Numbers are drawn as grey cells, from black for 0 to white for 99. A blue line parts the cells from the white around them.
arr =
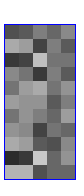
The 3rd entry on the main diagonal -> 74
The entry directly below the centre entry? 49
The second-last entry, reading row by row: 40
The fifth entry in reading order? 53
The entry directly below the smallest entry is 70
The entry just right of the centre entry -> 35
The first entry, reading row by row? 31
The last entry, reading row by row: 40
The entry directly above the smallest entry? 66
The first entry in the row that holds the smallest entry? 17
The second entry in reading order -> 35
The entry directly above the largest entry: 35
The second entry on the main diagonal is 61
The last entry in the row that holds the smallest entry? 57
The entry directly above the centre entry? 66
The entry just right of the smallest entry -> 22

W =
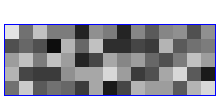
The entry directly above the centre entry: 18
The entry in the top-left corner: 88
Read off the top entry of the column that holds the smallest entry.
48
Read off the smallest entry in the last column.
10
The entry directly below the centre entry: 84
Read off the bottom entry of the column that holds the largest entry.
44
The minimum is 5
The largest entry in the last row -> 84
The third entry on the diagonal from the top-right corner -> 48
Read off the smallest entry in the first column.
31
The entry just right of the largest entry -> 44
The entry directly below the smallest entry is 75
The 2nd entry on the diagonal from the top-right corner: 44
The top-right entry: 56
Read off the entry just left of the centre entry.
27
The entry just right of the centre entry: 52
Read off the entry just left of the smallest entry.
31

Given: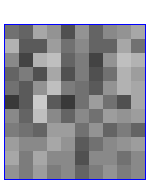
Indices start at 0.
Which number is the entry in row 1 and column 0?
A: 69
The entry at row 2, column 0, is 53
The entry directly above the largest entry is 57
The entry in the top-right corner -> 65
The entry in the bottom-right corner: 53
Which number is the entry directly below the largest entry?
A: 74
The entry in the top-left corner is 44
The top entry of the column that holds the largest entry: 65
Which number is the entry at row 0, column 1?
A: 39
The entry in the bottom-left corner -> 57
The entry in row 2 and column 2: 69
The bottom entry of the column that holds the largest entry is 61
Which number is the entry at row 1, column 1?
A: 35
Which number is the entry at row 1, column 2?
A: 35
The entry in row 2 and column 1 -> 26

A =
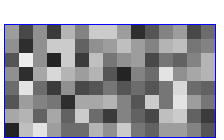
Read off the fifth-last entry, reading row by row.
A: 38
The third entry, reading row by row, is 56
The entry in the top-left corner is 61
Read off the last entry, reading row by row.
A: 33
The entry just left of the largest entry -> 33
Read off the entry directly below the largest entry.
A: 18
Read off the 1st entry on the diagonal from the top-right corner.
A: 42
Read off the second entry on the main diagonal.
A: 18
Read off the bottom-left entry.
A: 14
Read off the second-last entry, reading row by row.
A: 51
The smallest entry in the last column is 23
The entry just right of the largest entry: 56
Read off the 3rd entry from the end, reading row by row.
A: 61
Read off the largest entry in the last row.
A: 88
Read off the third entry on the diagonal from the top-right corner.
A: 38
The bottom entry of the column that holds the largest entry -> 74
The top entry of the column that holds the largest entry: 28
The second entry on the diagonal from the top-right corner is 46
